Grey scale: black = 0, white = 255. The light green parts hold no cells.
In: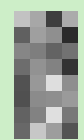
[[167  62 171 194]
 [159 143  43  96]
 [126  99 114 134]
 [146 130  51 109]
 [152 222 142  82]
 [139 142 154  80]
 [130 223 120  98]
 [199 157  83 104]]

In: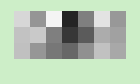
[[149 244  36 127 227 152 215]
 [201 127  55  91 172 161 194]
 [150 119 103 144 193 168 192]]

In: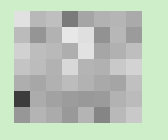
[[184 191 122 165 178 181 170 225]
 [149 178 231 223 146 183 155 187]
 [189 185 174 226 166 177 190 209]
 [188 178 216 180 177 201 211 196]
 [167 177 188 178 169 165 192 174]
 [172 162 156 153 155 178 187  60]
 [180 171 153 180 133 185 201 151]]

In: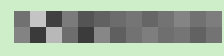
[[196  64 123  84  97 108 117 102 115 132 113 125 113]
 [ 58 184 109  59 135  95 114 126 111 117  98 115 131]]

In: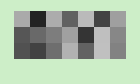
[[ 35 172  97 186  67 159 170]
 [105 125 160  52 191 135  86]
 [ 66 110 178  98 192 130  81]]

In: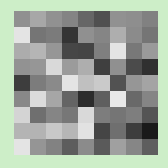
[[167 145 132 102  80 145 142 129 144]
 [117 123  52 144 133 174 139 117 228]
 [181 150  70  68 127 228 120 154 172]
 [150 217 155 174  63 144  75  48 146]
 [124 138 228 192 202  82 150 164  61]
 [219 166 100  44  95 232 105 133 136]
 [111 133 119 217 125 117 126  84 212]
 [179 200 182 226  69 111  61  26 180]
 [149 130  93 139  90 160 134  94 228]]
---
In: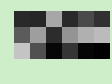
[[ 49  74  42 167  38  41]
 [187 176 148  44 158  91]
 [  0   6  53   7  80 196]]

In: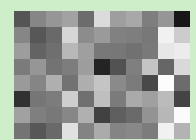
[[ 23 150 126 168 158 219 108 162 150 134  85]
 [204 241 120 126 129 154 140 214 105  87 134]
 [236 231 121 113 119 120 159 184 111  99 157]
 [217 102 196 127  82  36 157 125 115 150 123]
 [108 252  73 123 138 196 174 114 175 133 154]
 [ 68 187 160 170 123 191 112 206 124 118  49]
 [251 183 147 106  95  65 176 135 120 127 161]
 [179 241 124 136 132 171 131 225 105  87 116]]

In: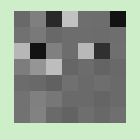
[[ 18 109 110 193  41 127 105]
 [110 108 109 109 104 121 113]
 [111  48 184 109 128  18 183]
 [105 100 108 102 189 149 125]
 [106 110 106 112  97 105 108]
 [106 101 106 106 119 128 114]
 [111 104 110  99 106 130 114]]

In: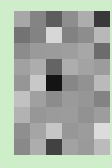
[[ 57 173 142  93 132 167]
 [184 141 130 215 131 115]
 [108 167 158 155 154 140]
 [156 163 173 100 173 161]
 [186 146 135  20 200 150]
 [131 150 154 140 160 193]
 [157 146 156 155 151 178]
 [220 156 151 198 165 143]
 [187 154 162  65 173 137]]

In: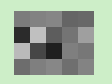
[[104 101 134 130 124]
 [159 116  93 192  43]
 [119 127  31  70 186]
 [131 111 135 127 109]]

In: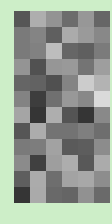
[[102 151 108 147 174  86]
 [136 154 171  95 132 122]
 [123  95 102 189 129 122]
 [158 116 153 150  81 148]
 [179 204 132  80  98 101]
 [218 136 152 112  61 131]
 [137  53  84 174  53 165]
 [110 127 115 115 172  86]
 [140  93  90 162 125 122]
 [171  88 173 158  64 139]
 [141 168 163 110 171  94]
 [106 145 101 105 170  53]]

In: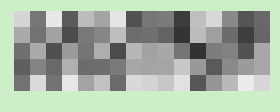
[[104  85 138 216 191  60 123 118  81 229 164 188  90 232 118 213]
 [102  62 108 159 188  52  99 112 109 190 134 120  76 162 114 170]
 [167  82 130 125  50 117 168 162 183  75 174 117 155  80 170 112]
 [167 155 137  90 153 200 165 164 167 122 110 108 176 105 131  95]
 [215 235 185 149  87 225 199 211 217 107 193 163 231 115 218 114]]

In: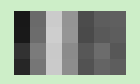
[[ 95  93  76 148 203 106  24]
 [ 93  89  74 149 206 108  25]
 [ 87 108  87 139 201 123  50]
 [ 93 100  82 141 202 118  38]]

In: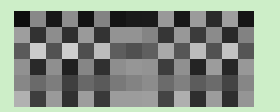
[[ 21 158  43 155  24 153  27  26  20 131  19 141  24 136  14]
 [130  41 139  59 152  54 132 147 147  51 154  47 141  50 158]
 [ 85 195  82 188  86 169  95  80  93 188  78 206  82 204  90]
 [152  38 156  36 144  61 147 150 142  48 134  32 143  41 145]
 [134  68 107  92 128 107 140 131 121  90 104  63 125 106 135]
 [149  46 156  46 175  68 158 156 156  57 157  48 154  62 177]]
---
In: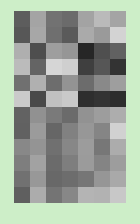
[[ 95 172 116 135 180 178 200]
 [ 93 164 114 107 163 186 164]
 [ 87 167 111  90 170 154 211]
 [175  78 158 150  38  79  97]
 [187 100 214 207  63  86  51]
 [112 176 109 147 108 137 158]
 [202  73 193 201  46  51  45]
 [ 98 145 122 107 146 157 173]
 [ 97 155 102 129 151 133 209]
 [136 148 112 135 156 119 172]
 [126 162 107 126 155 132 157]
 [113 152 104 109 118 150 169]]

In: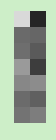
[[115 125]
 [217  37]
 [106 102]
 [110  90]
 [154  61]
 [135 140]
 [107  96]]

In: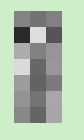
[[136 101 166]
 [131 115 129]
 [ 42 221  85]
 [172 129 149]
 [218 103 151]
 [156  99 123]
 [147 116 167]]

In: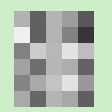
[[169 103 180 167  95]
 [178  97 180 157  88]
 [240  96 179 130  54]
 [129 203 184 226 189]
 [162 110 182 173  99]
 [132 169 195 226 152]]

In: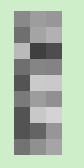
[[115 144 165]
 [137 157 151]
 [111 164 177]
 [186  63  77]
 [111 133 131]
 [ 84 202 201]
 [122 157 144]
 [ 83 200 211]
 [ 83 100 150]]

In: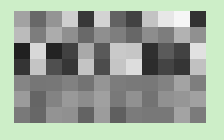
[[121 103 147 144  99 156  95 123 120 120 163 123]
 [162 104 148 206  56 211  98  66 195 231 246  50]
 [187 125 172 143 105 143 126 103 141 125 178 144]
 [ 32 216  35  65 169  89 201 198  47  90  66 225]
 [ 52 196  79  54 196  76 197 221  44  68  53 193]
 [133 118 119 129 115 149 124 121 120 130 163 126]
 [155 101 131 153 141 160 121 145 115 145 150 161]]

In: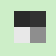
[[232 142]
 [ 42  50]]
